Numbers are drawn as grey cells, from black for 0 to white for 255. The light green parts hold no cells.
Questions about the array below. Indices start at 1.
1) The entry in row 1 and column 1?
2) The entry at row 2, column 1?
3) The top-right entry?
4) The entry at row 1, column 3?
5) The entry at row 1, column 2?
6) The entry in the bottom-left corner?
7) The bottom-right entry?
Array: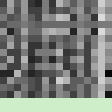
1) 65
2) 93
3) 164
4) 93
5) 164
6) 81
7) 21

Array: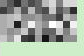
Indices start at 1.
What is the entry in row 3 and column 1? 172
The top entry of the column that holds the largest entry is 215
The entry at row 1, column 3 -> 46
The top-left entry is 129
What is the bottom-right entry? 143
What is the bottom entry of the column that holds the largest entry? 114
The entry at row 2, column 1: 62
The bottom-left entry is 199
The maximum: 255
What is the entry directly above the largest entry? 114
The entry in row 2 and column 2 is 100
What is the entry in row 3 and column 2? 186
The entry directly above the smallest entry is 100
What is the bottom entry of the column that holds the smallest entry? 20
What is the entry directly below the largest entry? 100
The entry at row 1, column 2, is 88
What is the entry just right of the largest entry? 228
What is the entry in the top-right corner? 215

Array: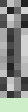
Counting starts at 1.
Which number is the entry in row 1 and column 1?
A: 74
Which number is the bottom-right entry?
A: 195
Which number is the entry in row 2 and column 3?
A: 100
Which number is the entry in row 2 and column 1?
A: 195
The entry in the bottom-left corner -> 169
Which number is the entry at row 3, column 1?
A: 87
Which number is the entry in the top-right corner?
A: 34
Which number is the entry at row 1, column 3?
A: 156

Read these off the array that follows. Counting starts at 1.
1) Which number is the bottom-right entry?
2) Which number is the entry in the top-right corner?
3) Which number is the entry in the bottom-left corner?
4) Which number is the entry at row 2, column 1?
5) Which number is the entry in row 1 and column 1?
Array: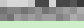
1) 158
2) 57
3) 130
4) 115
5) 199

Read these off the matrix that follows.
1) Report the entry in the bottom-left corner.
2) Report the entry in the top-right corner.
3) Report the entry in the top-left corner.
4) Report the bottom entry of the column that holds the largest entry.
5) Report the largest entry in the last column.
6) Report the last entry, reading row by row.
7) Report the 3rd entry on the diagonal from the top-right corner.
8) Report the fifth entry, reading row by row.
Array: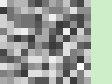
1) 169
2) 195
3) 239
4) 127
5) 224
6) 169
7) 85
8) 100
